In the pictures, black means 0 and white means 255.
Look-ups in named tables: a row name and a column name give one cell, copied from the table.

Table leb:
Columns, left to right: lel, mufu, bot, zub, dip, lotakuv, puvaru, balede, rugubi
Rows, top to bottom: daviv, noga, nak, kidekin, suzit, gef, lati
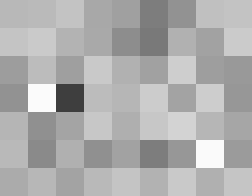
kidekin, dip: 182
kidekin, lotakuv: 204
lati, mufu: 183
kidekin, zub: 188
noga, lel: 196
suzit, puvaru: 211
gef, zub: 144
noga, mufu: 202
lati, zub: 185
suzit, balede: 182
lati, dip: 196
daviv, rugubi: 195
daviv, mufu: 186
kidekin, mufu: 251
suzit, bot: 164
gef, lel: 185

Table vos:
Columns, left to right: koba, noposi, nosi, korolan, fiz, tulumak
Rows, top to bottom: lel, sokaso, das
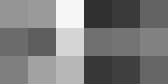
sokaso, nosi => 214
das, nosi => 183
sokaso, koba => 107
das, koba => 127
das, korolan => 55
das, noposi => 162
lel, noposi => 154

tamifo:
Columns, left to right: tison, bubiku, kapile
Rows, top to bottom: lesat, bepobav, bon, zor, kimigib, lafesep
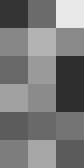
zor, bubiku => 139
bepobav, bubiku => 179
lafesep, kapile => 91
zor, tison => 161
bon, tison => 104
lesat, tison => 52
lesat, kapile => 232
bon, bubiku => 154
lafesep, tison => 125
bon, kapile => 46
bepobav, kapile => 137
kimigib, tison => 92
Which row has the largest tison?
zor

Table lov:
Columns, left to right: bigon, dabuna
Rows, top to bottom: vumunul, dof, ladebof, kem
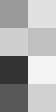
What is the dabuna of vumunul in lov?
225
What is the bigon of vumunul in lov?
154
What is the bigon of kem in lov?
88
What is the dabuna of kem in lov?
209
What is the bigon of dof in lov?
207
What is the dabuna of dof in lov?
192
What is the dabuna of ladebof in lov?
243
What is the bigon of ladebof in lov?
51
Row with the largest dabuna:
ladebof

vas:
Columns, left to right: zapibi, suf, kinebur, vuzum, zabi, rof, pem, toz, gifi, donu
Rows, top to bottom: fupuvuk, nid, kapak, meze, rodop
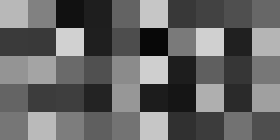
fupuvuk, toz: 66
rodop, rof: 198
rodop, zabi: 115
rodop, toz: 60
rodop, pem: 48
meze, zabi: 151
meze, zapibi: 100
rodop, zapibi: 118
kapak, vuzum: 80
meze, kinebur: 62
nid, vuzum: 31
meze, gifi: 42
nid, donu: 181
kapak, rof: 207

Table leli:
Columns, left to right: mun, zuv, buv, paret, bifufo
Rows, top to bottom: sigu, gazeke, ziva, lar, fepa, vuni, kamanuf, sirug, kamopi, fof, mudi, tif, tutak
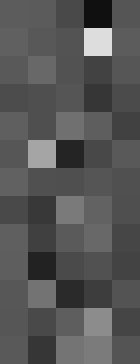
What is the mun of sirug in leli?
73
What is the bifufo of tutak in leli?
84
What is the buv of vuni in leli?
36
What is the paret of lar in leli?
54
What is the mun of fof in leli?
94
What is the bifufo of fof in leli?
67
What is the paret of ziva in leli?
66
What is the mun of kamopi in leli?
95
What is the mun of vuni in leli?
86
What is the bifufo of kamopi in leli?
70
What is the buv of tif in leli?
94
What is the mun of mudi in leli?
87
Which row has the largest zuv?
vuni

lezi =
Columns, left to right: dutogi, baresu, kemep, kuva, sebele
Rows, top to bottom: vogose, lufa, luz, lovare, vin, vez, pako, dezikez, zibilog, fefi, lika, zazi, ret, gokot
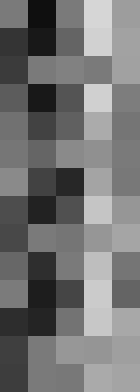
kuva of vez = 144
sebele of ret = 159
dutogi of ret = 63
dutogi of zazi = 45
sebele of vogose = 157
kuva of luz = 122
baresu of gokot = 122
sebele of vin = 117
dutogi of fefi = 103
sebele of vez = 122
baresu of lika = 29
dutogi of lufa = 52
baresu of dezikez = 34
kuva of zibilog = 150
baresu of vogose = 15
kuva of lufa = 209
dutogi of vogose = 122
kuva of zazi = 199
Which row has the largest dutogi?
pako

